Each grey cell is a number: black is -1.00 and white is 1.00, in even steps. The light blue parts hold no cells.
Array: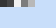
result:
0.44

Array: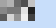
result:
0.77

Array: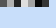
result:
0.40

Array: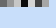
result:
0.55

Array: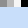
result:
0.47

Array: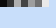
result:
0.37
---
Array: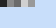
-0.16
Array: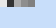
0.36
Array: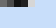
-0.86
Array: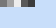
0.86
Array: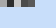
0.57
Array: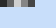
0.62
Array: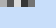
0.72
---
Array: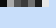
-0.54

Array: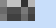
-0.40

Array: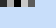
-1.00

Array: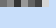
0.19

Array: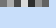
0.72

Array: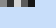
0.67

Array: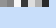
-0.55
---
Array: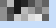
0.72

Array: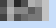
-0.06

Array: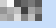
0.06

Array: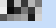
0.29

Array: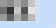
0.33

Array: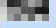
-0.21

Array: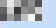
0.50

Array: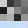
0.39

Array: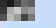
0.21
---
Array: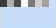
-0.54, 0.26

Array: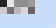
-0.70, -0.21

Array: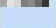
0.31, -0.59

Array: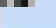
-0.26, 0.37

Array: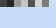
-0.48, -0.03

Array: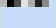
0.44, 0.07

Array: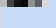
0.46, 0.70

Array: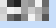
0.80, -0.31
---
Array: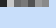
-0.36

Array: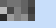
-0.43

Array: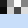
-0.92

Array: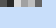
0.49

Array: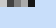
-0.83

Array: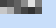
0.77

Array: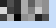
-0.25

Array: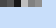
0.01

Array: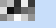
-0.55

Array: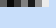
-0.80
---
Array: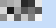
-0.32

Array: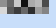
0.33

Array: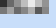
0.84

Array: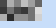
-0.56

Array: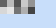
-0.35

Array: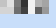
0.89

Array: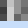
0.63
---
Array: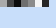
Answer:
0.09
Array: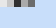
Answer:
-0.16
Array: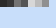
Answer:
0.69
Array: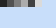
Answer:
-0.49
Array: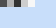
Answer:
0.94
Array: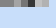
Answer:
-0.57
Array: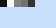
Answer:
-0.60
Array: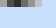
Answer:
0.18
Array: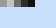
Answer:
-0.87
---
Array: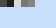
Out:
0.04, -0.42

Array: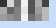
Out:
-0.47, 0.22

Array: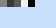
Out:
-0.98, 0.04

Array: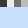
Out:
0.47, -0.56

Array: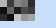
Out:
-0.65, -0.65

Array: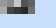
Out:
-0.23, 0.33
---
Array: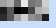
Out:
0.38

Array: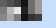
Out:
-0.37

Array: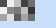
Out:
0.89

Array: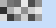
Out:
-0.08

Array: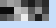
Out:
0.27

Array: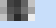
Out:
-0.47
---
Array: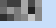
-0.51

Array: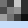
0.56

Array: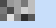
0.29

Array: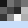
-0.35

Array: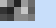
-0.73

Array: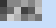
0.05

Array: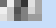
-0.13

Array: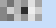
0.40
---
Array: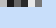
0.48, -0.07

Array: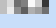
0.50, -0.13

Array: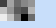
-0.50, -0.16

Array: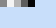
0.06, -0.97

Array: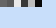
-0.21, -0.93

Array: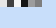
0.80, -0.01

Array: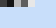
-0.51, 0.81

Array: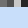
-0.12, -0.71

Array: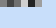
0.00, 0.24

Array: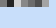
-0.04, 0.28
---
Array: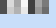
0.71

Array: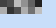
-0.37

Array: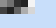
-0.12

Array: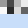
-0.44

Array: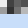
-0.48

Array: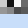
-0.86

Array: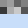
0.23

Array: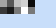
-0.32

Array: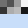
-0.36

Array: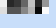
-0.69
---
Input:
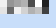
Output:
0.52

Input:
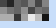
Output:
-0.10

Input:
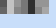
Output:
0.05

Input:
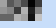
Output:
-0.76

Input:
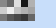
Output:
0.39

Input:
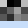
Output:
0.26

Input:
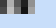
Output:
-0.85

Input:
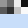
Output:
0.51
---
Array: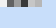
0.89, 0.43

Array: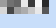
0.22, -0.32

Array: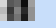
0.69, 0.14

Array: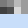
-0.04, 0.22

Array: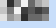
0.66, 0.07

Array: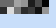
-0.18, 0.16

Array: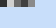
-0.62, 0.08

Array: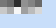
-0.07, 0.69

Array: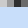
0.59, -0.16
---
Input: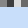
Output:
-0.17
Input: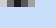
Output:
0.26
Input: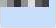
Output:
-0.48
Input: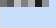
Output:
0.14
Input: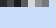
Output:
-0.06
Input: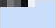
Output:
0.89
